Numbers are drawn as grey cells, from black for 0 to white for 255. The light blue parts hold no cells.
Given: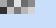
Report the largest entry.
225
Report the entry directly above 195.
95
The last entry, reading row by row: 211

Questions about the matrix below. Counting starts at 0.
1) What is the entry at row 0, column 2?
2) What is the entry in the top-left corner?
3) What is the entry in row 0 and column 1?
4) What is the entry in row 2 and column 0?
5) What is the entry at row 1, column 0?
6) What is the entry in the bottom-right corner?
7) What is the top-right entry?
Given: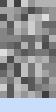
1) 62
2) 77
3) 192
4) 77
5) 163
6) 133
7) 178

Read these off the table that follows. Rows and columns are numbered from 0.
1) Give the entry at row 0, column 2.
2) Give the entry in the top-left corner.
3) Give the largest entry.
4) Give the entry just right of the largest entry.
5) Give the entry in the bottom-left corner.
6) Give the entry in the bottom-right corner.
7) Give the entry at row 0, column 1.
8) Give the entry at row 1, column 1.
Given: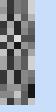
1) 122
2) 165
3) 223
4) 80
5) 181
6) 197
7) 55
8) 55

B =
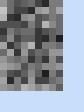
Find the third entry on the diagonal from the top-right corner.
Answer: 96
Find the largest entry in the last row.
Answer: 179
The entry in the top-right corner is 123
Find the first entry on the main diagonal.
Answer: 150
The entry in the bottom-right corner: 96
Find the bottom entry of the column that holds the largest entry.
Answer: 150
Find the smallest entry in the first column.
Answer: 55
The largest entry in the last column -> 163
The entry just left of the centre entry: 137
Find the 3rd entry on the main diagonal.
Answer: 43
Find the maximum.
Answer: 195
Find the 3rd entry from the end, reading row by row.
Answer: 163
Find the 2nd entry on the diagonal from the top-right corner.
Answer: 123
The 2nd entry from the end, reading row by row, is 137
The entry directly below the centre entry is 81
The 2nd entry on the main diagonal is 108
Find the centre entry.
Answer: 179
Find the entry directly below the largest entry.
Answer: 179
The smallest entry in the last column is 30
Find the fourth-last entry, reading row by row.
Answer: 137

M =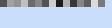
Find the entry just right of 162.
147
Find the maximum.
219

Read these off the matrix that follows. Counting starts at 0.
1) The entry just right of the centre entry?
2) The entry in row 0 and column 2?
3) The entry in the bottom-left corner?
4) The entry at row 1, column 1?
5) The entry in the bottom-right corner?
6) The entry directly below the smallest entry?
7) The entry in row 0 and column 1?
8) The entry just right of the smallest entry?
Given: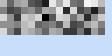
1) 215
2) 159
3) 215
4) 70
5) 102
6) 116
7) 102
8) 86

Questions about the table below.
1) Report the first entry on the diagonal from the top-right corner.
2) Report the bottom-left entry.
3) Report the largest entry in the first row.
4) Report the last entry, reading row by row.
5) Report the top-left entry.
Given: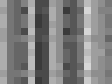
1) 118
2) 173
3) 187
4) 130
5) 173

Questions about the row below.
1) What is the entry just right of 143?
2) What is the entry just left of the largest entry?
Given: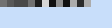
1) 16
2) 29

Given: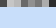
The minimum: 44
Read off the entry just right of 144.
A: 119
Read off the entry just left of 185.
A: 198

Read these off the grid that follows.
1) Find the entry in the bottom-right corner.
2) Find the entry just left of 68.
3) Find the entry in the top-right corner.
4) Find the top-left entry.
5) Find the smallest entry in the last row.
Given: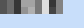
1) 131
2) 221
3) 131
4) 83
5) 54
